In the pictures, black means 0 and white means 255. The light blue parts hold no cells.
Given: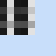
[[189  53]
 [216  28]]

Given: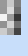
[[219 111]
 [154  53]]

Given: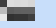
[[92 96]
 [49 53]]

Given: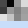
[[152 128]
 [196 134]]

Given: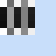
[[156  29]
 [155  26]]

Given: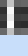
[[247  49]
 [233  63]]
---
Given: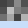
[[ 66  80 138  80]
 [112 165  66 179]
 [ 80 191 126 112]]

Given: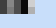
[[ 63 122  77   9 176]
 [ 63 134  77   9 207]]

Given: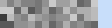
[[ 89  89 145 145 159 118 159 103 130 174 130 145 118 103]
 [174 130 159 130 130 118 145 202 159 159 187 103 118 202]
 [ 59 187 145 130 187 159 145 130 145 145 202 118 174 187]
 [202 202 103 174  89 118 159 103 130 187 145 174 174 187]]

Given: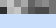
[[ 46 184 196 126  86  73  73 114]
 [168 196 139 168 100 126 139 114]]

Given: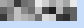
[[ 97 124 192 137 111 192  70  31 179  85  97]
 [ 58 137 192 179 165 111 219 205  58  46  97]
 [165 150  58 111 124 232 205 165 192 165 232]]

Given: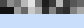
[[ 17  17 155 102 200 168  44 129  58  44 129 168]
 [ 72 141 115 184 227 115  29  58 184  58  86 102]]

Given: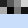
[[171   3 117  19]
 [ 32  89 142 210]]

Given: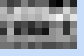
[[114  62  75 128  75 100 100  17   1 100  33]
 [114 114  87 114  75 100  75  75  87 100  87]
 [185 128 213 185 199 185 199 128 144 213 158]
 [100 144  62  75  48  87  62 114 128  48 128]
 [128 158 144 144 158 144 144 144 158 158 128]
 [ 48 173  33  87  33  48  17 144 158  48 158]
 [173 185 199 173 185 173 199 213 243 173 227]]
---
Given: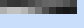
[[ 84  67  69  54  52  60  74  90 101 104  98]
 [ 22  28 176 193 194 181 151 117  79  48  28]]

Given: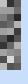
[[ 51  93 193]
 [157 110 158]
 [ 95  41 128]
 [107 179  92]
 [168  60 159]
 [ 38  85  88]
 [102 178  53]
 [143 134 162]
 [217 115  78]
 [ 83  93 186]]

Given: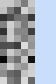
[[125 200 201 200 173]
 [211 179 191 122  78]
 [121  57  49  77 113]
 [121 181 130 208 170]
 [135  62  51 201 134]
 [128 155 130 204 163]
 [220 147  78  81  61]
 [137 185 122 203 170]
 [199  18   8 146 111]
 [150 205 156 209 163]
 [195 209 142 106  92]
 [217 103 215 126 103]]

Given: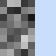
[[ 55  77  83 185 179]
 [125 139 143  50  40]
 [ 82  24  58 120 150]
 [113  75  96 110 137]
 [ 94 151 134  96  80]
 [206 169 148  73  90]
 [190  95  94 117 135]
 [ 51 116 157 172  95]]

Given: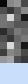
[[148  73   8 136]
 [ 94 137  80  55]
 [103  25 116 216]
 [ 86  89 116 109]
 [121 105  44  82]
 [103 121  80  55]
 [112  25  98 216]
 [121  73  62 136]
 [ 77  57 152 163]]

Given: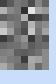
[[133 100  67  91 119 110  77]
 [166 152 178 136 123  49 229]
 [ 68  90  93 108 114 175  57]
 [128 139 167 135 117  89 181]
 [118 162 202 159 106  77 198]
 [108  82  58  87 124 148  57]
 [105 109 103 111 113 128  93]
 [113 138 126 131  96  93 101]
 [161 138 136 123 118  60 170]
 [107 139 170 141 109 105 163]]

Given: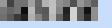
[[126  95 152  66 114 113 161 101 179 191 142 131  81 150]
 [ 18 143 118 102 113  13 185  97  88 192 133  32 210  96]
 [ 41 143 112  88  57  33 175 133  92 184  99  40 210  96]]

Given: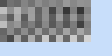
[[147 144  83 114 106 132 115 142 127 138 128 153 136]
 [ 54 130 191 143 179 138 158  99 142  70 134  55 126]
 [100 145 146  94 171  91 160 102 144  93 155  94 151]
 [ 65 128 189 135 151 104 126  94 136  89 124  86 124]
 [166 135 102 137 103 140 102 154 110 151 114 163 119]
 [119 211 111  73 165  94 171 103 200  96 186 103 202]]
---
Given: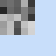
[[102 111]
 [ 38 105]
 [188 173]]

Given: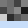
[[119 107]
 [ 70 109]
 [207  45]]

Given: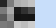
[[ 37 125]
 [123 171]
 [ 89 147]]

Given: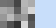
[[114 111]
 [168 157]
 [152 186]]

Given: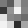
[[121  90]
 [ 55 147]
 [226 134]]

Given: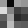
[[155   8]
 [220 132]
 [ 95 165]]

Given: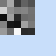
[[120 169]
 [208 144]
 [ 13 160]]

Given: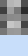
[[108 181]
 [ 63 159]
 [122 138]]

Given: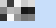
[[208  60]
 [129 186]
 [ 50 249]]
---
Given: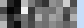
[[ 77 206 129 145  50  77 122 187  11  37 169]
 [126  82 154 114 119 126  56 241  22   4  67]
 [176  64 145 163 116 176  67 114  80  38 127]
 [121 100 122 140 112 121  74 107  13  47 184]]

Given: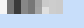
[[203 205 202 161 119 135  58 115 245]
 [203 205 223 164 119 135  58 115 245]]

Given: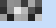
[[ 90 168  59 141 145  64]
 [ 47  84 184 232 140  46]
 [195  36 165 171  32 159]]

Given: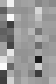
[[137 148 135 164 161 154 241 173]
 [165 159 214 153 145 147 152  94]
 [149 148 193 162 152 173 251 141]
 [158 158 169 156 150 156  63 119]
 [154 156 118 182 157 173 108  96]
 [144 166 181 153 160 168  89 107]
 [155 147 110 157 152 160  68 163]
 [153 151 167 150 147 147 231 160]
 [168 162  26 161 146 157 182 222]
 [161 152 209 149 158 156 104 252]
 [161 156  61 132 159 142 171  70]
 [180 149 154 160 172 151 209  63]]

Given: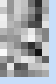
[[173  43 110 192 205 150 235]
 [154  78 145 187 207 149 194]
 [198  48 114 161 198 171 239]
 [225  71  78 134 167 182 235]
 [130 154 232 193 177 161 180]
 [131 185 243 212 148 153 142]
 [214 107  46  99 141 174 204]
 [215  17  89 144 191 183 250]
 [ 95 164 220 231 197 120 159]
 [213 195 196  92  77 230 108]
 [170 152 139 111 117 181 126]]

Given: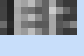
[[ 57  56  79 166  99 132 187 162 175  34  64]
 [ 66 101 151 204  99  88 114 122 165  35  66]
 [ 59  56  79 166 100 138 186 153 171  36  66]
 [132  98  87 166  90  89 114 121 166  43 108]
 [ 59  56  78 166 102 140 187 154 169  35  64]]

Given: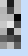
[[189  29 205]
 [190  75 181]
 [  5 183 187]
 [ 73 229 200]
 [193  37 175]
 [ 60  80  98]
 [ 96 192 153]]

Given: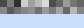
[[101 118 155 102  77 217 186 159 206  48 123  73]
 [132 183 104 164 125 153 112 143 134 115  90 136]]

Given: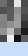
[[ 74 229  80 109]
 [ 83 143  91  81]
 [ 71 153  91 132]
 [ 51 157 143 129]
 [ 28 105 191 147]
 [ 95  16 239  72]]
